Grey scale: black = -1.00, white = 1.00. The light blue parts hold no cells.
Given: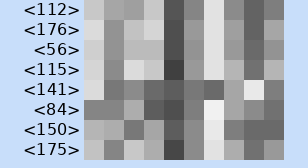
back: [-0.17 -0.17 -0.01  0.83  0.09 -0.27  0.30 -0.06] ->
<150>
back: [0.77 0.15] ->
<56>

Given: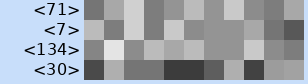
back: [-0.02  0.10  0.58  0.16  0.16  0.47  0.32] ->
<134>
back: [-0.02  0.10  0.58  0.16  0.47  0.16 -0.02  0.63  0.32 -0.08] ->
<71>
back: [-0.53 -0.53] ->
<30>
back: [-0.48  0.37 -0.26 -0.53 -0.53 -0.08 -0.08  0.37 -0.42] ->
<30>
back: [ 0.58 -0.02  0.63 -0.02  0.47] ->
<7>

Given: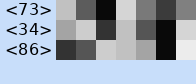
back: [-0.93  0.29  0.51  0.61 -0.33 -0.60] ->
<86>
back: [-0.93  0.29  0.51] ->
<86>
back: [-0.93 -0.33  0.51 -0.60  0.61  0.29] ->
<34>
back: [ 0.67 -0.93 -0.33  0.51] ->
<34>
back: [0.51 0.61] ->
<86>
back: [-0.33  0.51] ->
<34>
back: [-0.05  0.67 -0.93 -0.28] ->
<73>

